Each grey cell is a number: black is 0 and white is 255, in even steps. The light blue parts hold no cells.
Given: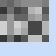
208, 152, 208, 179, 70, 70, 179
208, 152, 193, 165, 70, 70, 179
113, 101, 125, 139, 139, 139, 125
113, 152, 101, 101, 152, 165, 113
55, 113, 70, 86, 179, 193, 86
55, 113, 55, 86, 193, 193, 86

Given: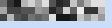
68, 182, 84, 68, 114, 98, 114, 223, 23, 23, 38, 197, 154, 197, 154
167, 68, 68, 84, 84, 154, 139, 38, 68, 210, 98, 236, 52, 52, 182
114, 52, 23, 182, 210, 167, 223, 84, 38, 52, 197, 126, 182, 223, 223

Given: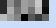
187, 158, 130, 0, 87, 57, 100
42, 173, 115, 158, 115, 187, 13
42, 145, 100, 158, 145, 199, 27

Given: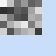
97, 176, 208, 233, 126, 192
208, 83, 151, 176, 192, 59
245, 192, 113, 151, 97, 113
47, 59, 97, 83, 163, 220
192, 126, 83, 71, 176, 163

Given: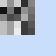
190, 159, 236, 59, 73
190, 159, 222, 59, 88
206, 146, 206, 47, 132
132, 73, 88, 174, 103
18, 116, 31, 146, 116

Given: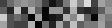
95, 35, 191, 35, 178, 95, 6, 150, 150, 50, 178, 50, 35, 50, 95, 150
65, 107, 136, 150, 136, 122, 65, 21, 50, 122, 205, 136, 219, 65, 162, 136
205, 81, 107, 81, 6, 162, 6, 21, 35, 178, 136, 205, 95, 6, 150, 122
162, 81, 65, 65, 178, 6, 107, 35, 162, 81, 191, 95, 122, 122, 162, 107
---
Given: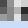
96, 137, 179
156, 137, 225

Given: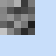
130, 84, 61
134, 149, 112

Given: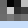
105, 204, 45
108, 121, 102

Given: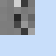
126, 122, 130
128, 123, 39

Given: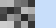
77, 45, 70
62, 153, 132

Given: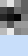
66, 45, 107
36, 18, 4
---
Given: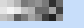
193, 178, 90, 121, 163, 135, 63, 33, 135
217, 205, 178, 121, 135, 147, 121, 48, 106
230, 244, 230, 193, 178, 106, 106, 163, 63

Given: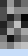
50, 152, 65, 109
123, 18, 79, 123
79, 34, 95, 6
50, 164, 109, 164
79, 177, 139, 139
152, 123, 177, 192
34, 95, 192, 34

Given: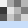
242, 166, 113, 182
86, 198, 151, 212
56, 226, 182, 126

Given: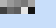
63, 104, 92, 230, 19
178, 152, 136, 120, 164

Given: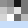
144, 132, 23, 118
213, 253, 105, 184
199, 171, 226, 118

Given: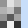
76, 241, 50
178, 194, 120
148, 91, 164
148, 225, 194

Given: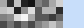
195, 209, 33, 142, 221, 88, 180, 180, 45
74, 115, 74, 115, 74, 129, 155, 195, 155
168, 45, 195, 33, 19, 129, 101, 168, 209
129, 142, 221, 245, 168, 88, 88, 61, 101

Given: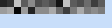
155, 169, 6, 155, 35, 139, 139, 169, 108, 61, 123, 169, 123, 139, 123
35, 49, 194, 92, 139, 77, 92, 77, 20, 194, 92, 77, 108, 61, 92

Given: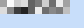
220, 136, 61, 35, 98, 236, 110, 136, 122, 191
162, 252, 206, 220, 98, 122, 206, 110, 236, 162
